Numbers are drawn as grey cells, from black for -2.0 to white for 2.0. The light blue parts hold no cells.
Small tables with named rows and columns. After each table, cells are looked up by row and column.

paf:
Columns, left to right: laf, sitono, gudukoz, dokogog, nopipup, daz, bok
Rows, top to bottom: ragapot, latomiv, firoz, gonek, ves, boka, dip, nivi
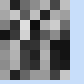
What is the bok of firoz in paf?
-0.3
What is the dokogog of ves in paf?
-1.2
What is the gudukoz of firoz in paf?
1.5
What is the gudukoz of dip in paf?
-1.0
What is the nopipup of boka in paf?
0.8
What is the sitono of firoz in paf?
-1.3
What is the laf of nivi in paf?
0.5
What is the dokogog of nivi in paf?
0.4
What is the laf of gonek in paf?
-1.7
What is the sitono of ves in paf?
0.9
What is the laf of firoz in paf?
0.0
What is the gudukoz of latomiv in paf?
-0.6
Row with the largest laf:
ragapot

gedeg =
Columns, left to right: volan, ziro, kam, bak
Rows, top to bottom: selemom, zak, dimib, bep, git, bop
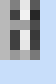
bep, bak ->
-1.1
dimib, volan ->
0.9
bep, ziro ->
-1.0
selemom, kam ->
1.6
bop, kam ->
0.8
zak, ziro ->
-1.0
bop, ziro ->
0.4
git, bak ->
-1.0
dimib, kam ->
0.5
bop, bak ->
-0.1
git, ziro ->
-1.0
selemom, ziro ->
0.0
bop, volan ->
0.9
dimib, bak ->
-0.8
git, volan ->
0.9
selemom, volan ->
0.9
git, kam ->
1.6
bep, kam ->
1.7
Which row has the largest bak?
bop

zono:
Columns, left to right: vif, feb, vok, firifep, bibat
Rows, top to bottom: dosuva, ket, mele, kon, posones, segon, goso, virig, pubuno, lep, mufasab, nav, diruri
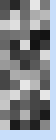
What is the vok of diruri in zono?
-0.8
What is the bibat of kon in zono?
-1.7
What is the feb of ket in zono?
1.2
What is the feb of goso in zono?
0.2
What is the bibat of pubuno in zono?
-0.7
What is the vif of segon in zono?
0.6
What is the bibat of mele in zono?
-0.1
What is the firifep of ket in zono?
0.7
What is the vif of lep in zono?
1.0
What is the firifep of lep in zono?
-0.9
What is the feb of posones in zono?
-1.4
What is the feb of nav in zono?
-0.7

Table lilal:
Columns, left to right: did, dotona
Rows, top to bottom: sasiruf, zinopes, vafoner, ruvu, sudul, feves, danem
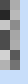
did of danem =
0.8
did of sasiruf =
-0.8
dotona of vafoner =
0.2
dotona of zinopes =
0.9
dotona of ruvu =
0.6
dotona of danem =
-0.2
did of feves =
1.3
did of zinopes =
-1.4
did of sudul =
-0.8
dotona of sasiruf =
0.7
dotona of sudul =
0.7
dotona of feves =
-0.6
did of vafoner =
1.1

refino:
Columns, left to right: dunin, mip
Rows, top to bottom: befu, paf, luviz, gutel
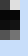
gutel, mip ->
-0.2
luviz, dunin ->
-1.8
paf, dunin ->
-1.9
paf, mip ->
-1.9
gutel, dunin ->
-0.7
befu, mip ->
1.5
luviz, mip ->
-1.7
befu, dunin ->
-1.1

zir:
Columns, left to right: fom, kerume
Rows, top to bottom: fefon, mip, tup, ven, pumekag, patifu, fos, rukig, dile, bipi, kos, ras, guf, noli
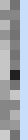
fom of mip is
0.1
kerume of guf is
0.4
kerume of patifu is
-0.2
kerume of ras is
0.8
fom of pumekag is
0.9
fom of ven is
0.3
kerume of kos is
0.1
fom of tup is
0.9
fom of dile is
0.5
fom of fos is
1.1
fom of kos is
0.1
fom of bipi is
0.5
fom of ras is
0.1
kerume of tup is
-0.1
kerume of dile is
-0.2
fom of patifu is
1.1
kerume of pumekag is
0.0
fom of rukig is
1.1

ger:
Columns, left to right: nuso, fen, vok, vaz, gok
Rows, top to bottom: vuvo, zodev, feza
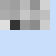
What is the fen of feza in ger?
-1.2
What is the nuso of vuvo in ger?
0.6
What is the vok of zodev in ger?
1.1
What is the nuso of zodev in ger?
0.7
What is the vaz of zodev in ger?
0.8
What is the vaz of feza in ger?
0.2
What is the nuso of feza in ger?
1.5
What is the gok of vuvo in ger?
1.3
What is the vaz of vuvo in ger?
0.3
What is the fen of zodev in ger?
0.6
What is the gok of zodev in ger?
1.0
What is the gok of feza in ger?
1.2
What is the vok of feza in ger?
0.4
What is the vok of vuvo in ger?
0.9
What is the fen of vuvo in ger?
0.5

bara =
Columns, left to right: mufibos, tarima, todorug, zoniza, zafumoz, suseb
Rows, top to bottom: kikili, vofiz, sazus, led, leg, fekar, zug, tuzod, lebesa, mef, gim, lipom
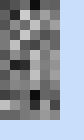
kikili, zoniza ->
-1.8
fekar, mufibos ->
-0.7
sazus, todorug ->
-0.3
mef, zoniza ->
-1.8
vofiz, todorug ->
1.2
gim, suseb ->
-0.9
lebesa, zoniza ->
0.4
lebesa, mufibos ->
-0.3
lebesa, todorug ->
0.0
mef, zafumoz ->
-0.4
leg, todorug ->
-0.6
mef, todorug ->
-0.3
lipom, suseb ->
0.1
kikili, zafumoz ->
-0.4
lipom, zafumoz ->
0.4
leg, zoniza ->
-0.9
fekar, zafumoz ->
-0.1

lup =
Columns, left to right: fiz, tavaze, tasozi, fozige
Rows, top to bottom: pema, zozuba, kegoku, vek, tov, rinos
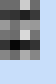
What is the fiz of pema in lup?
-0.3
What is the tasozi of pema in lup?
1.2
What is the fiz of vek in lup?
-0.2
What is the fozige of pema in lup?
-0.3
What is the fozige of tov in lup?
-1.2
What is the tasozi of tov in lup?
-1.5
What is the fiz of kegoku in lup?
0.4
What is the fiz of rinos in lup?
0.1
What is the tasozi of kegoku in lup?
0.5
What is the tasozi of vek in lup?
1.4
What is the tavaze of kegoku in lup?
-0.2
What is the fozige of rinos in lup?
0.1
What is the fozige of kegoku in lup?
0.4
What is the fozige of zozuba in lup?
-1.1
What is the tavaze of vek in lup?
-0.3
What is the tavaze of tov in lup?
-1.9
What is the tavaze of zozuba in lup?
-1.2
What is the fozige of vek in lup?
-0.2
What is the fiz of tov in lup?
-1.2

